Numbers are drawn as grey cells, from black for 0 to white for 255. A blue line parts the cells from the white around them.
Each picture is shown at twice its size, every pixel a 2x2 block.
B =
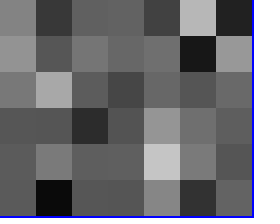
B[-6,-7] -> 131
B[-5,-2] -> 23
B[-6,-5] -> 96
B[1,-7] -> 147
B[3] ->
[86, 85, 44, 83, 149, 111, 94]
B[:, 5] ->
[183, 23, 85, 111, 122, 50]
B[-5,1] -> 86
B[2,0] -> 120
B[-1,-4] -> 85

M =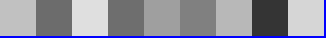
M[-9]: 193
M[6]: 184
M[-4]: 128

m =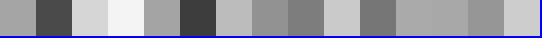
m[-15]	165
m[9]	202
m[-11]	164
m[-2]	150

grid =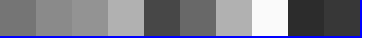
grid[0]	117
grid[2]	147
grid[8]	44

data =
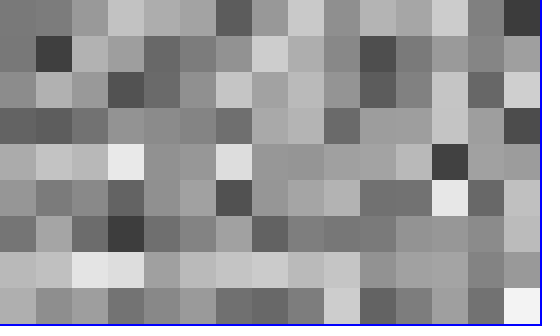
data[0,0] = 121
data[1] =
[120, 63, 178, 158, 104, 124, 146, 205, 174, 136, 78, 122, 154, 133, 159]
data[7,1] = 192
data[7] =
[185, 192, 228, 221, 160, 186, 196, 203, 186, 197, 146, 161, 164, 131, 153]
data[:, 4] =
[173, 104, 106, 139, 145, 144, 111, 160, 136]
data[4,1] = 195
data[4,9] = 160
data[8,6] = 112
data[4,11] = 185
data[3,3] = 147
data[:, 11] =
[166, 122, 129, 158, 185, 114, 147, 161, 125]
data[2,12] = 197
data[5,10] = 113
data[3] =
[99, 93, 114, 147, 139, 132, 111, 169, 180, 106, 157, 158, 196, 158, 76]
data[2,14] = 207
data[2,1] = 177
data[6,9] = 119
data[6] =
[117, 165, 108, 61, 111, 131, 161, 98, 126, 119, 122, 147, 151, 139, 187]
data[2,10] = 92
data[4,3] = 233
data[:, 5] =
[163, 124, 144, 132, 151, 161, 131, 186, 154]
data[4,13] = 161
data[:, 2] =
[153, 178, 153, 114, 184, 137, 108, 228, 158]
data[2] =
[140, 177, 153, 82, 106, 144, 197, 162, 186, 148, 92, 129, 197, 103, 207]

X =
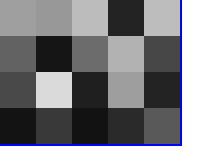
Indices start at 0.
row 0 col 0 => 159
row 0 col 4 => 189
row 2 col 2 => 31
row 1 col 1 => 21
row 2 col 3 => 158

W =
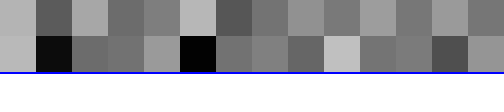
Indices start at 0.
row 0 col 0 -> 180
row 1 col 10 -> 116
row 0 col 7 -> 115
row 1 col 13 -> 149
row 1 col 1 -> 12
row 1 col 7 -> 128
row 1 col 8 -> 102
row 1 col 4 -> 154
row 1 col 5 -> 2

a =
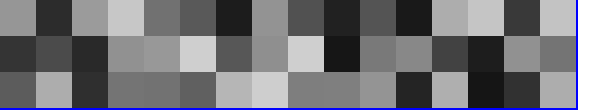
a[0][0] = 150
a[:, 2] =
[155, 41, 47]
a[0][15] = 195
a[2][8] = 126
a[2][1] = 173
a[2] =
[92, 173, 47, 116, 114, 96, 182, 206, 126, 127, 148, 36, 175, 21, 49, 173]
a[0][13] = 197
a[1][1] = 75
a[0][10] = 84
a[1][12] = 66
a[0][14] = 57
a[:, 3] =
[199, 145, 116]
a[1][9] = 22
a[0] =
[150, 44, 155, 199, 113, 89, 28, 147, 81, 33, 84, 25, 173, 197, 57, 195]
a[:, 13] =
[197, 29, 21]
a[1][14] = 145
